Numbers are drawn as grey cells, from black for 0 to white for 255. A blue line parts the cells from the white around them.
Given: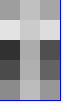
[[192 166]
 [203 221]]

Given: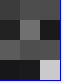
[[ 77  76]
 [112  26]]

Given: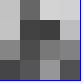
[[102 211]
 [ 66  62]]

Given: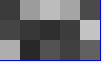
[[156 188]
 [ 55  47]]

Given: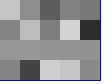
[[141  92]
 [189 126]]

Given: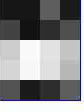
[[23 95]
 [19 45]]
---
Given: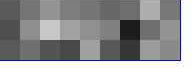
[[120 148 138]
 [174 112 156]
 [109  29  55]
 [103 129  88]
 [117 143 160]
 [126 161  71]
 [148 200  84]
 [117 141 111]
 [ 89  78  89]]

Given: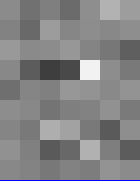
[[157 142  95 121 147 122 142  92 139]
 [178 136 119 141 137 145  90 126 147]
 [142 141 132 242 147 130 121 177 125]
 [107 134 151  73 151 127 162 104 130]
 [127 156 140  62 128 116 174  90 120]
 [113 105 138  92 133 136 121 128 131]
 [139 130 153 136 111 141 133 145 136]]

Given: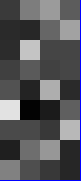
[[ 92 162  69  70  42  95 184  38  38]
 [155 102  69  65 174  27  56 151  56]
 [125  39 196  90  35   3  73 110  78]
 [ 58  42  44  64  82 226  74  31 129]]

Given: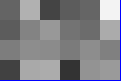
[[243 171 128 154]
 [101 108 141 147]
 [ 92 115 123  51]
 [ 68 152 139 172]
 [177 131 141 169]
 [100  92 125  65]]

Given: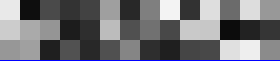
[[152  53 139]
 [221  34 238]
 [107  12 224]
 [222 199  72]
 [ 50 201  69]
 [243  72  31]
 [127 113  46]
 [ 40  80 133]
 [159 188  80]
 [ 66  46  40]
 [ 51  28  81]
 [ 74 149  31]
 [ 14 170 160]
 [233 204 151]]

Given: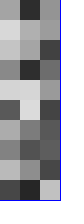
[[148 156  65 109 154  68  88  93  71 193]
 [ 45 176 165  46 214 219 124  82 142  38]
 [164 216 196 137 212  89 172 130 186  71]]
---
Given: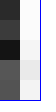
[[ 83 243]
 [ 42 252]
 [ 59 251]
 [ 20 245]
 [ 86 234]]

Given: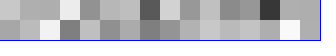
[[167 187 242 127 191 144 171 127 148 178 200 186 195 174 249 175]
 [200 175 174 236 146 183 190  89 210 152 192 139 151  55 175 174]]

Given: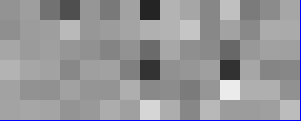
[[163 166 164 148 153 172 160 214 173 135 184 156 156 159 188]
 [147 158 114  79 150 121 162  36 179 166 135 192 123 139 166]
 [143 156 158 185 151 156 164 176 179 197 136 162 137 171 170]
 [166 155 159 150 145 132 146 107 167 143 138 104 152 161 160]
 [179 166 162 136 159 161 128  51 145 150 159  50 166 133 135]
 [162 146 145 161 149 148 174 137 140 123 150 235 175 175 145]]

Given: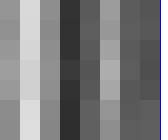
[[139 221 134  46  96 142  93  95]
 [149 217 142  51  90 156  92  85]
 [144 216 138  49  93 151  93  88]
 [152 214 142  50  90 163  91  81]
 [158 208 144  58  85 174  93  79]
 [153 208 143  50  88 167  88  82]
 [140 220 136  47  96 148  89  93]]

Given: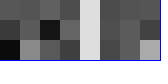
[[ 11 137  89  63 222  71  92 170]
 [ 87  84  97  77 222  76  82  85]
 [ 58  90  20 100 222  79  91  66]]

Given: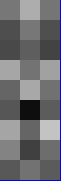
[[ 88 114  91]
 [119 173 117]
 [ 78 119  79]
 [ 73  94  67]
 [166 115 161]
 [101 168 113]
 [ 86  14  92]
 [165 101 195]
 [131  64 109]]
